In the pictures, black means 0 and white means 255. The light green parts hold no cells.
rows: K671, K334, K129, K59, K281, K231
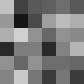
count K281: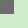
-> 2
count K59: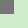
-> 0
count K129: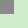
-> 1
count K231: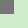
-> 2
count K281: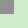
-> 2

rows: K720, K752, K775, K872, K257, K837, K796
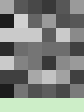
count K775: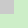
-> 4
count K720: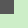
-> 2
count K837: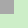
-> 1
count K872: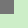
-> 1
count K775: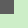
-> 1
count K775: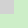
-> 0
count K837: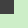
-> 3

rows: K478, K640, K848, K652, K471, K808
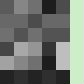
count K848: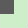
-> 0
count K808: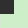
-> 2
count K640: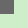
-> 4
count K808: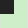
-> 3
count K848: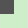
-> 3
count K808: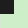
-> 0

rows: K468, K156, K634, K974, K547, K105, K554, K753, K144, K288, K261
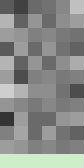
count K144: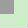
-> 2
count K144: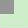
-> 1
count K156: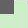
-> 1

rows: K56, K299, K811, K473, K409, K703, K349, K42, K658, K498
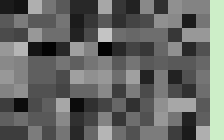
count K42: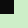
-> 2
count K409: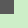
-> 4
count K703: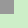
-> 2
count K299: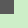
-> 4
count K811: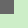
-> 1
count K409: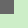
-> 1

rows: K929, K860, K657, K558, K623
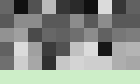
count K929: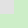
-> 0
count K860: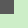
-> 6
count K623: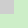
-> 3
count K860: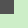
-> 0

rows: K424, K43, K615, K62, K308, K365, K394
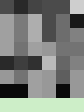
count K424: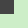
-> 1
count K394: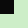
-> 3
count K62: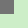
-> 3
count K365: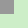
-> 3

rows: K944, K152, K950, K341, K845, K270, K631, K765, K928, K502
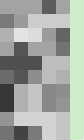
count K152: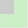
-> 3
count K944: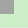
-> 4
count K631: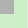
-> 1
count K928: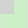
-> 3
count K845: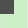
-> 3
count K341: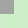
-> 3

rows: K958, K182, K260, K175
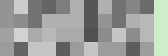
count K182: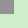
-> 2
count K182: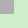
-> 4
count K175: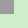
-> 5
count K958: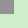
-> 1
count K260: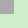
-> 3
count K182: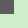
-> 0

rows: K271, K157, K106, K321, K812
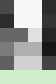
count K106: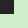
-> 1
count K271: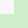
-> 2

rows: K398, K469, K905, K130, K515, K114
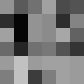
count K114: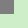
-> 2
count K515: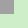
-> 2

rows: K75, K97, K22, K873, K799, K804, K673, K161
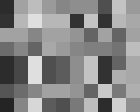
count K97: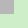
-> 4
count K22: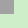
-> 6
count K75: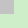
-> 1

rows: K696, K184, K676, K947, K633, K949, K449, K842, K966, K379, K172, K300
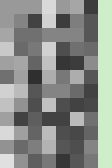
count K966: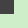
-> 3
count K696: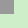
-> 4
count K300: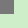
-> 2
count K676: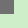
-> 2

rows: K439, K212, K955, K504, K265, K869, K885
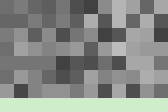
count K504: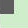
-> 1
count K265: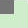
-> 5
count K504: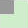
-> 4
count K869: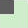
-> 1
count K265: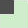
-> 2
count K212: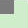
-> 2
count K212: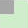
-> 0

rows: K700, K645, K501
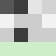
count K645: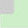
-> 2
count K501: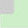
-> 3
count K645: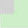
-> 0

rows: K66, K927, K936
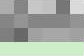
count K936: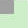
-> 2
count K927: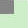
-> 4
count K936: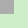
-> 0
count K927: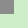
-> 0
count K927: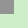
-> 2
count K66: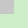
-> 1

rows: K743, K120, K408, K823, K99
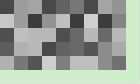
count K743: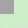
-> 2
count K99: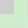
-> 1
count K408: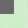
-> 2
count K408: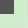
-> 0
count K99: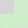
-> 0
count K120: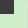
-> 3
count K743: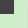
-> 0

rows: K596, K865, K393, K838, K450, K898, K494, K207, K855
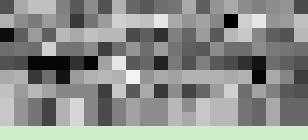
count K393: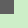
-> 4
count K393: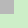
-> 5
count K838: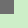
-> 7
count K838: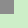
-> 3
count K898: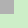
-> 7
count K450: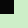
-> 4

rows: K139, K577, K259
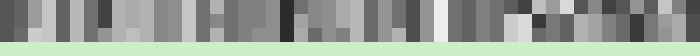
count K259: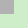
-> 5
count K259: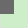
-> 5
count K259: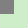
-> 4
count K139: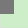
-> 0
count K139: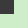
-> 0

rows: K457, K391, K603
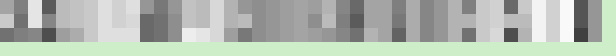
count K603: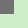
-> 4
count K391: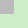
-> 6
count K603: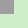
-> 4
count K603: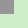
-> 4
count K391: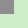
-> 3
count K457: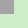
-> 4

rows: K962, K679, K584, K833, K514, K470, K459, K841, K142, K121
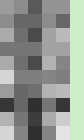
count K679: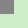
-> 0
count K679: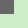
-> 3
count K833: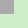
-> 0
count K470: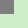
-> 3
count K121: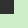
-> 1
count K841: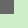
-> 1
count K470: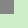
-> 1

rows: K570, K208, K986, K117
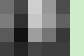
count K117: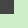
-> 1
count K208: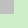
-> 0
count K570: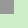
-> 1
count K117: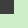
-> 3

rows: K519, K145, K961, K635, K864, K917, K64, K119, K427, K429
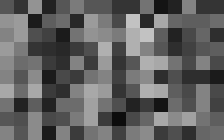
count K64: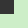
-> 1
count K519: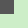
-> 4
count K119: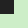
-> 3
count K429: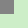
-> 3
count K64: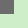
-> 1
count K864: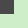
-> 2
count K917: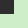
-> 3

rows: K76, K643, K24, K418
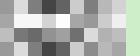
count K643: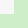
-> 2
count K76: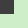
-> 0
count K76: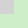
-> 1

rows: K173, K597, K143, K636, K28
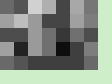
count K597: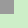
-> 1
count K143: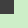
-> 0
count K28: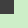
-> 4
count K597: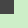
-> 2
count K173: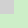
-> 1

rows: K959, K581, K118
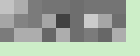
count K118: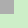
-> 4
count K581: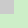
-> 1
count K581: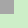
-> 3
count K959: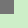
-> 5
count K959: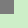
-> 1

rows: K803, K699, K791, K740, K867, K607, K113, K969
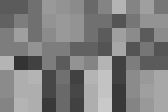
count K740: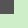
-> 3
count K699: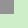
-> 4
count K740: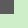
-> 0

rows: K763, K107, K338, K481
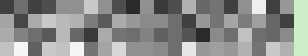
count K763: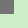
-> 1
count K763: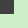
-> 4
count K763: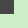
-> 0
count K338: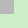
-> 1
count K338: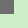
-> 5
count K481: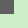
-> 1

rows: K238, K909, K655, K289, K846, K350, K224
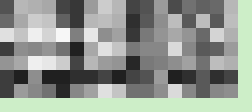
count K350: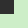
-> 4
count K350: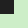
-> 5
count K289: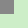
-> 4
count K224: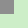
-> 2
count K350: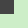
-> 3
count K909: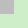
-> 4

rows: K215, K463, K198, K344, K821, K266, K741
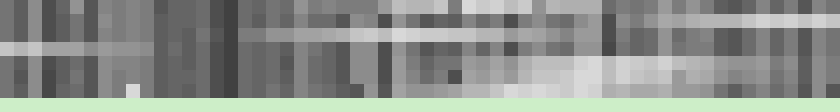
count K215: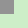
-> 4
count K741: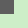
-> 5

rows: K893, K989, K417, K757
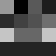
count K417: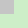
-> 2
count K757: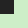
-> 4
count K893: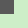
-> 1
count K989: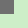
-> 1
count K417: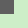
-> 0

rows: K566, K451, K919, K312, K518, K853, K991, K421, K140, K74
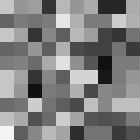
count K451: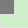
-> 4
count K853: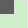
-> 1
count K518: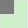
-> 3
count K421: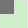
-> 2
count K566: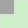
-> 0

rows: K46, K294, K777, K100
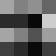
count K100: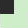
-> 1
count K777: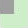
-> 1
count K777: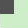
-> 1
